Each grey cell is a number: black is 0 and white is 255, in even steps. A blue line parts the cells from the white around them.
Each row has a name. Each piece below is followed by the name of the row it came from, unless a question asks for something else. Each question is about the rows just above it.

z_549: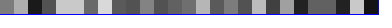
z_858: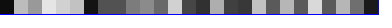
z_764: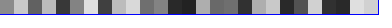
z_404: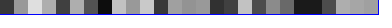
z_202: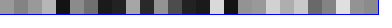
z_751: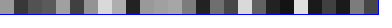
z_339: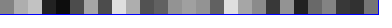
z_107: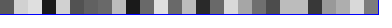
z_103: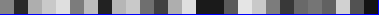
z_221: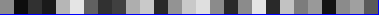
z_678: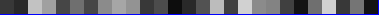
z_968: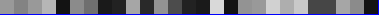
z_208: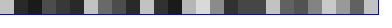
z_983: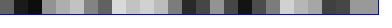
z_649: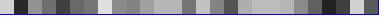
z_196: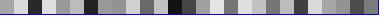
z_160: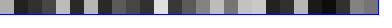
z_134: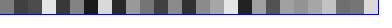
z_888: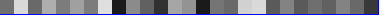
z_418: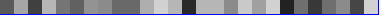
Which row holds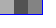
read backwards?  z_649
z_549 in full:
[124 174  26  82 201 201 105 217  90  82 131  82  97 111 182  90 124  82
 188  64 160  34  97  97  34 201  19]

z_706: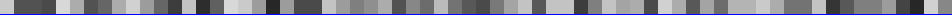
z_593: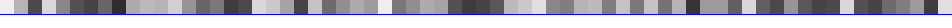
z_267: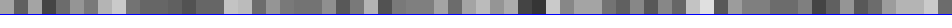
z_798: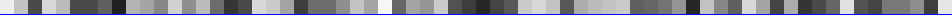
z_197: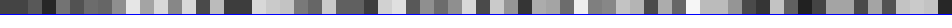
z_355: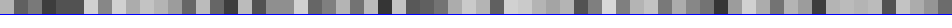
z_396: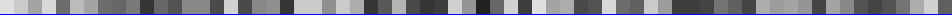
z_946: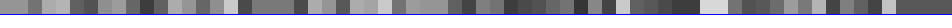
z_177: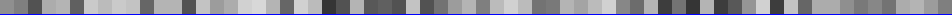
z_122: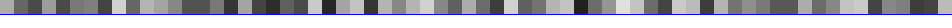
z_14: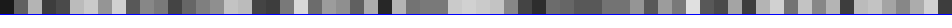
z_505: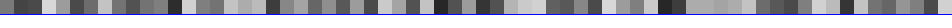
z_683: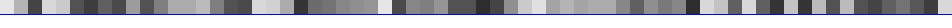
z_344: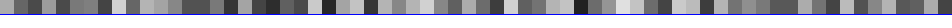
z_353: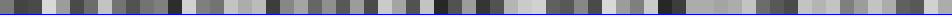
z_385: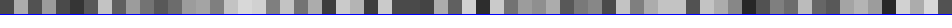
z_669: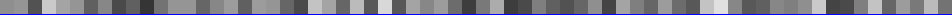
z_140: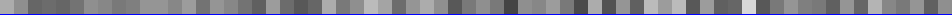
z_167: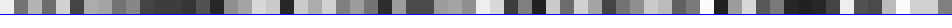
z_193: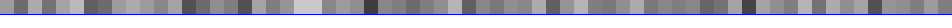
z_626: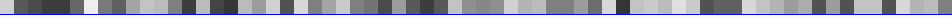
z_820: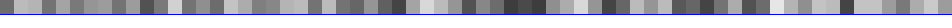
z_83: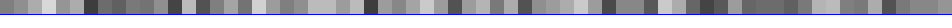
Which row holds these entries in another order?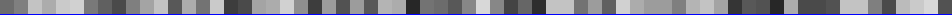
z_353
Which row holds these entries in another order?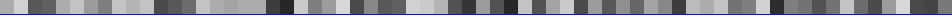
z_353
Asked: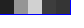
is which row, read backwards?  z_396
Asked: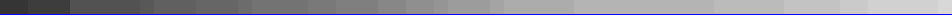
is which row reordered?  z_355
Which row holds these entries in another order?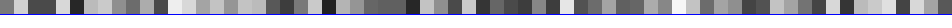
z_798
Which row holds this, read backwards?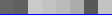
z_798
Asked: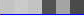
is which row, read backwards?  z_197

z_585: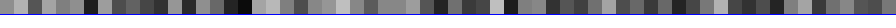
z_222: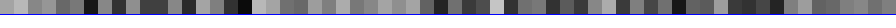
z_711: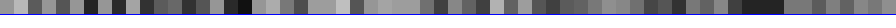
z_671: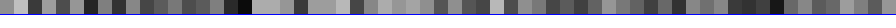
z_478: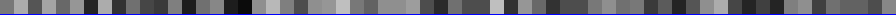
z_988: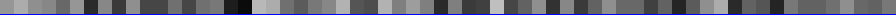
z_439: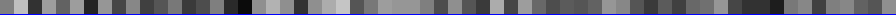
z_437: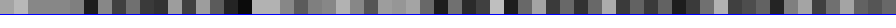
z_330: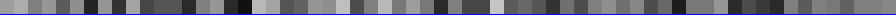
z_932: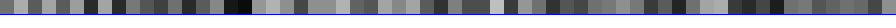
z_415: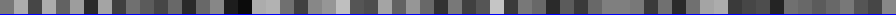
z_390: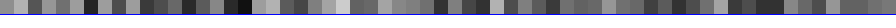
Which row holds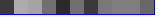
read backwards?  z_415
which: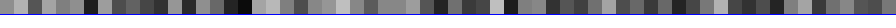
z_585

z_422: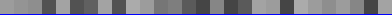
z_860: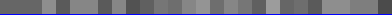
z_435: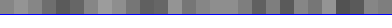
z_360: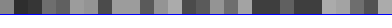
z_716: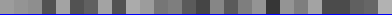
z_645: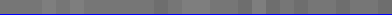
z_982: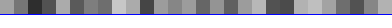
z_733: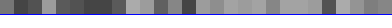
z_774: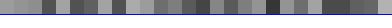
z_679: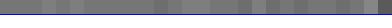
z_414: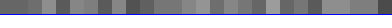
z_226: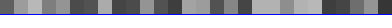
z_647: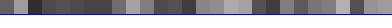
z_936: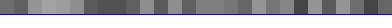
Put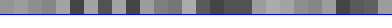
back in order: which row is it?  z_422
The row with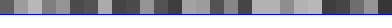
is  z_226
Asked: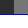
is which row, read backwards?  z_982
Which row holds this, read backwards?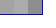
z_647
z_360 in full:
[134  46  54 110  96 156 148  75 156 156  90 148 171  75  90 148 110 163
  62  62  96  62  62 171 163 110  82 171]
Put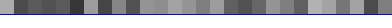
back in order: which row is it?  z_716

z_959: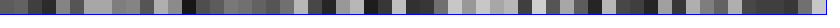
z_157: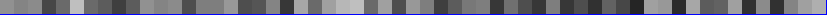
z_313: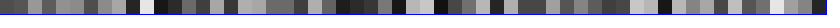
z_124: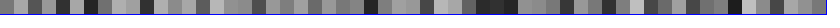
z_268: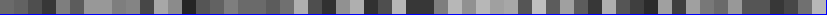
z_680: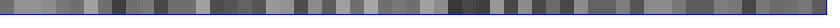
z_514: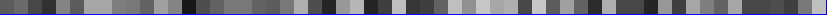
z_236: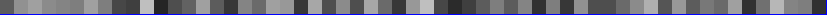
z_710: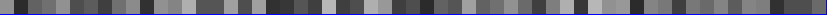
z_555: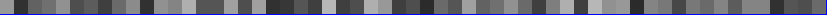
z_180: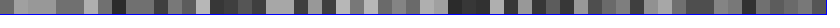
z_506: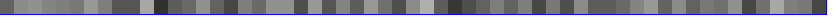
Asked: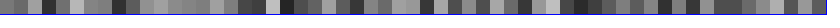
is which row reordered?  z_236
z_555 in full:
[152  49  98 112 145  78  92  63 106 139  49 145 132 175  85  85 160  78
 160  49  55  85  63 183  63  78 175 152  63  78  43 106  85 160  98 112
 145 106  63 126 175  63 183 145 152  43 132 120  71 120 106 132  92 132
 132  49  85  78 106]
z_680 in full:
[112 145 145 139 120 112 160 112  63 112 120  71 112 112 160  78  85  98
  85 152 145  78 139  92 160 112 167 112 120 112 160 139  55  71  63 152
  71 139  71 106  71 139  98  98 126  85 139 139 120  92  92 126 120  71
 120 106 112 120  92]
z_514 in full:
[ 92 106  71  49 132  92 167 167 126 120  98 160 132  23  78  98 120 120
  98  92 120 175  78  37 152 183  37  63 191  55  63  98 191 145 199 167
 175  71 199  92 160  98  43 175  71  71  37 152  63 167 126  98 167  71
  71  78  63 120 191]
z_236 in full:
[ 92 145 160 139 132 126 160 126  71  63 191  37  78  98 160  92  55 132
 106 160 152  55 167  78 139  78 167 106  55 152 191  71  43  63  92 126
  92 132  49 126  55 145  78  78 106 139 175  85 152  92 120 106 160  49
 112 183 132 126  49]
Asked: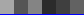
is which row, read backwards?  z_959

